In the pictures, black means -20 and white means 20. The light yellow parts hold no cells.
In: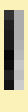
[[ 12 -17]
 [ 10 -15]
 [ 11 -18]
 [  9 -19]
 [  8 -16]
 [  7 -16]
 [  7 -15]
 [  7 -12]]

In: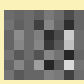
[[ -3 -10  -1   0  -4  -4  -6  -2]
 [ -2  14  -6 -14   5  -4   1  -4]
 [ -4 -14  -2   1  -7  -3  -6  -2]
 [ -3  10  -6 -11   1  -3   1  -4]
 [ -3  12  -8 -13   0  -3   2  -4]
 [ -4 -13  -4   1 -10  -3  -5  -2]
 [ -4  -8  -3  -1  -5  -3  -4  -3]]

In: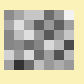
[[  4   7   4  10  -3 -12   5]
 [  9  -7   5  -3  14   4  13]
 [ -8   9  14   1  -3   2   1]
 [ 11   4  -6   4  15  10   1]
 [  5  -5   4  -5   6  15   6]
 [ 18   4  -3  11  11   6   2]]

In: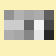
[[-14  16   1   6   7]
 [ -9  18  -4  12  12]
 [ -5   7   6   8   3]]

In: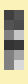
[[ 14   0]
 [  6   0]
 [-11 -12]
 [ 11   0]
 [ -8  -7]
 [ -7 -10]]

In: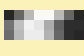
[[-14 -13  -4   8  17  17   9  -3]
 [-13 -13  -5   7  16  18  10  -2]
 [-14  -4   9  19  19   9  -4 -14]]

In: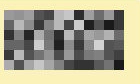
[[-16  -2  -6 -12 -12  -9   0   6  11   6  -7   7]
 [-10  -7   0  -1  -8   4  -8   3  -2  -7   9 -11]
 [ -6  -7  13   2 -11   2 -15  -1  12  -9  -4  -4]
 [ -3   8   4   6  -7   9 -13  -2   7 -14   0 -12]
 [-11 -16  -7 -15  12  -9   9   1 -11   2   9  -4]
 [-11   4  -3   5 -13  11   9  -9  -7   5   3   4]]

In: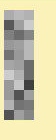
[[  1   5  -7]
 [ -1  -2   8]
 [  5  -7   4]
 [-10  11   4]
 [ -3   8  12]
 [ -3   5   6]
 [  9   4  -2]
 [  9   5   4]
 [  1  -3   0]
 [ 12   5  -6]
 [  8   9   7]]
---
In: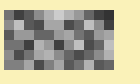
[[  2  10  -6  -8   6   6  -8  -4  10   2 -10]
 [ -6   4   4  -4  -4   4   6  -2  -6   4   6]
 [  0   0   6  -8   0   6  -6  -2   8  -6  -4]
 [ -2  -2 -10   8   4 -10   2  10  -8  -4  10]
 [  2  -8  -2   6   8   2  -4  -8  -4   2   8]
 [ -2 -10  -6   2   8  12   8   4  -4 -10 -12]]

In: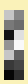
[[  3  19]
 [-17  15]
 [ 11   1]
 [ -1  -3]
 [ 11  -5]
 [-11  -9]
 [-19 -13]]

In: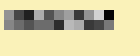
[[  1  -3  -7  -3  -3 -13   9   7 -11  -9  -1]
 [  3  -9 -15   7  -7   1   5 -11   3  13 -19]]

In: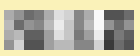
[[  3  13  -7  -7   5   9   9   1   1  13 -11  -3  -7]
 [  7   9  -5  -5   5  15  11  -1   5  17  -9  -1  -5]
 [  7   3  -3  -1   7  15  13   1   7  19  -7  -7  -3]
 [  9  -3   3   1   9  17  11   1   9  19   3  -3   3]]

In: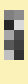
[[-14  14]
 [  0   2]
 [  6  -8]
 [ -6 -10]
 [ 10 -12]]

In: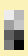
[[  5  11]
 [ 17   9]
 [ -5 -11]
 [ -1 -19]]
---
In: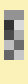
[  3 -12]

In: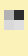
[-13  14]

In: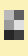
[-5  4]

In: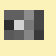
[-9 -1 -5]

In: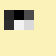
[-8 18]

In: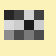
[-10 -16  -8]

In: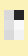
[-14  15]
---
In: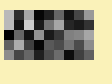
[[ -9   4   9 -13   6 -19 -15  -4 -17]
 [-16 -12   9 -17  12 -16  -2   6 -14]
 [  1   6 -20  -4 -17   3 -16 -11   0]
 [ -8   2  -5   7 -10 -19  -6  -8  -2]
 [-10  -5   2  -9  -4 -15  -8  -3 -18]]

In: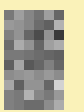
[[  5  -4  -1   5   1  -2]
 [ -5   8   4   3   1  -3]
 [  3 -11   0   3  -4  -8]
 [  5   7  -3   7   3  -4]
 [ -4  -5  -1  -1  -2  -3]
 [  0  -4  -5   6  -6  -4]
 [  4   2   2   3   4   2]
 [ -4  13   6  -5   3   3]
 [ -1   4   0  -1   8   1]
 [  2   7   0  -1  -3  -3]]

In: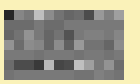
[[  0   5 -14   1  -1  10   2  -2  -4  -3  -8   4]
 [ -1  -1  -3  -3  -3  -1  -3  -3  -1  -1  -1  -1]
 [ -1   1  -4  -2   3  -1  -4  -2  -7  -1   0   0]
 [ -4   2   3  -3   2   1  -4   2  -5   4  -2  -2]
 [ -2  -1  -1  -1  -1  -2  -1  -1  -1  -2  -1  -1]
 [  3  -3  -3  -8  -8 -11   9  -9  -8  10   5  -1]
 [ -1  -2  -2  -1  -1  -1  -1  -1  -1  -2  -2   0]]

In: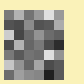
[[ 15   4  -1   8  -2   4]
 [ -6   7  -7  -8   2  -7]
 [ -3  -5  12  -9  -3   3]
 [ -8 -13  -8   8  -4  -1]
 [ 15   3  -1  -6  -2  -3]
 [ -8  -6  11   3  -4   6]
 [-15  -6  -3   5   2   1]]

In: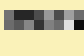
[[  5  -3  -2 -14 -14  -8   4  -8]
 [ 15 -18  -3  -6   1 -12   0  -3]]

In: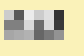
[[ 15 -12  12  -6  17  12]
 [ 14 -11   0   0  14  -3]
 [ -1   3   6   7   8  -4]]

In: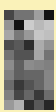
[[  5 -17  -9  -2  -2]
 [  9  11   3 -17  12]
 [ 11  10   6  -1   4]
 [  7   3  -8  -6 -13]
 [  6  -2  -2  -7  -7]
 [  1   0   2  -5   2]
 [ -4   1   0  -5  -4]
 [ -4   1  -3 -11  -7]
 [-11  -3   0  -9  -4]
 [ -6 -14   4   8 -13]]
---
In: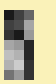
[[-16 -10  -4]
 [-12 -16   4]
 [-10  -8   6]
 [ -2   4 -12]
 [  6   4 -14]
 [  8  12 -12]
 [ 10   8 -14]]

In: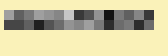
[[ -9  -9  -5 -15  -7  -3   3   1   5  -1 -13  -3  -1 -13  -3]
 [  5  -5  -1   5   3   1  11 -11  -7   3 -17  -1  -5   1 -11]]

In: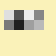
[[ -1 -15   5   9]
 [ 15  -7  17   1]]

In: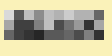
[[ -4 -10 -12 -14  -6  -6  -4  -8   0 -12]
 [  6 -10 -10   0  10  -8  -2   4 -12   6]
 [ 14  -6  10   2  10   8  12   8   8  -4]]

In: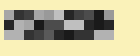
[[-14   8   6 -16  -8  -8  10  10 -14 -16 -14]
 [  6 -12 -10   6   4  10 -14 -10  -8 -16   4]
 [  8   8 -12 -10  -6 -14 -16 -12 -12   8   8]]

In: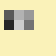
[[-14  12  -2]
 [ -6   8   4]]
